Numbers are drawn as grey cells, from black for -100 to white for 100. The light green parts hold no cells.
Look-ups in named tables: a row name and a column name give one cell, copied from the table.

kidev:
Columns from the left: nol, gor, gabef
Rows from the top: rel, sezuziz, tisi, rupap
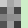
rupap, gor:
25
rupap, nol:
-36
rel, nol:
59
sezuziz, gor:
22
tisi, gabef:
14
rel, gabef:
47
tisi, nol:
0

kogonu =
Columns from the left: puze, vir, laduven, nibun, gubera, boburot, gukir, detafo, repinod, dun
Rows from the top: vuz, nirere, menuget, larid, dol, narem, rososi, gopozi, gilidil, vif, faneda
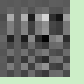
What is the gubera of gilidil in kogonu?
-9
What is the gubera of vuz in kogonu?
-27
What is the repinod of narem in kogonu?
12
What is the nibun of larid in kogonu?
0
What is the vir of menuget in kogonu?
34
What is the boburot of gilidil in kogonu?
-50
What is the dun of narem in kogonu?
-66
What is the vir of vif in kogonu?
-3
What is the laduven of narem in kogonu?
-28
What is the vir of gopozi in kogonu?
-12
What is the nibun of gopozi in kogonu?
-12
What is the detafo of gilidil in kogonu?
-12
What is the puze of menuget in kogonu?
-40
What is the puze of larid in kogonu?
-33
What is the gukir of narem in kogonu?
-98
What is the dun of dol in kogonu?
-5
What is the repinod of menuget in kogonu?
-84

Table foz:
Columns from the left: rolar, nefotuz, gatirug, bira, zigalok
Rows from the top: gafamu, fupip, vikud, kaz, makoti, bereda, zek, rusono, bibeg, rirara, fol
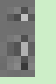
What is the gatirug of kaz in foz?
-13
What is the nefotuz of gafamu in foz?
-12
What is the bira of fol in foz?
-11
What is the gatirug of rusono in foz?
-34
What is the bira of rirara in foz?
-55
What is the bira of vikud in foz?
51
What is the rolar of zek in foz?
-8
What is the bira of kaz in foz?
-12
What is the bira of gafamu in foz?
-12
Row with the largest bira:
vikud

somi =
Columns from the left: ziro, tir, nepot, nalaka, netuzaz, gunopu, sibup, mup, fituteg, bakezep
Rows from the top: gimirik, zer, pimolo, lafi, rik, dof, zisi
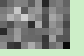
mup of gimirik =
-10
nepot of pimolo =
23
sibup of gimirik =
-71
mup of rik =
4
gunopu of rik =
-14
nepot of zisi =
-61
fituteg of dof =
-31
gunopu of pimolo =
3
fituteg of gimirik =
-1
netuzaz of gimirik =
-28
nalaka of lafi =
-5
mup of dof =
25
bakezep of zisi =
-92
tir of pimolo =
42
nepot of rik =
19
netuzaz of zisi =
34

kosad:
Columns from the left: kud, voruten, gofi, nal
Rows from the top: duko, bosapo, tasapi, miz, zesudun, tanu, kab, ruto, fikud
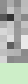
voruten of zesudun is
60
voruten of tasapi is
-60
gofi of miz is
16
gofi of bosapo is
27
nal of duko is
46
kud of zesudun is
69
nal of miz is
51
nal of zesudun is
35
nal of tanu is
82
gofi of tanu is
21
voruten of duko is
34
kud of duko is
11

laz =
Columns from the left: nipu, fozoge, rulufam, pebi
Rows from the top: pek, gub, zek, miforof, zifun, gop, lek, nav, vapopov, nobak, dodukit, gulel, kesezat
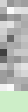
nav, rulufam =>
57
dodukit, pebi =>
67
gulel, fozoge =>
34
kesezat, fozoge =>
95
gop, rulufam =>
43
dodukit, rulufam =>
57
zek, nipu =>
-1
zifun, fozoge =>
35
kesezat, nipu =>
88
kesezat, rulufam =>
42
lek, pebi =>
47

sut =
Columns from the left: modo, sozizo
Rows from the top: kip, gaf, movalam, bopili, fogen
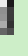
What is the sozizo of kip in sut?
-80
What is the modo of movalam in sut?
16
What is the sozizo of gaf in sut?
-53
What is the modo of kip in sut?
85
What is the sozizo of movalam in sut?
-54
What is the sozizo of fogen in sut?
-39
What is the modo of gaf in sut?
13
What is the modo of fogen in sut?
-21
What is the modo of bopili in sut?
34
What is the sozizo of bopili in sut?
-61
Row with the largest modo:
kip

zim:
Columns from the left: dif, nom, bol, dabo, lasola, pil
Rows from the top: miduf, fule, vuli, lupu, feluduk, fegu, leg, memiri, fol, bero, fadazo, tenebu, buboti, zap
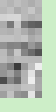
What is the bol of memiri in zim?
55
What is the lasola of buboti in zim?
53
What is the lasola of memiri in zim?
-15
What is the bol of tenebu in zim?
-18
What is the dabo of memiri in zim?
4
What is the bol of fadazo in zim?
0
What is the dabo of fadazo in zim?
40
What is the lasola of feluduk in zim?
21
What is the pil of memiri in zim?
-36
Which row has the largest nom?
vuli

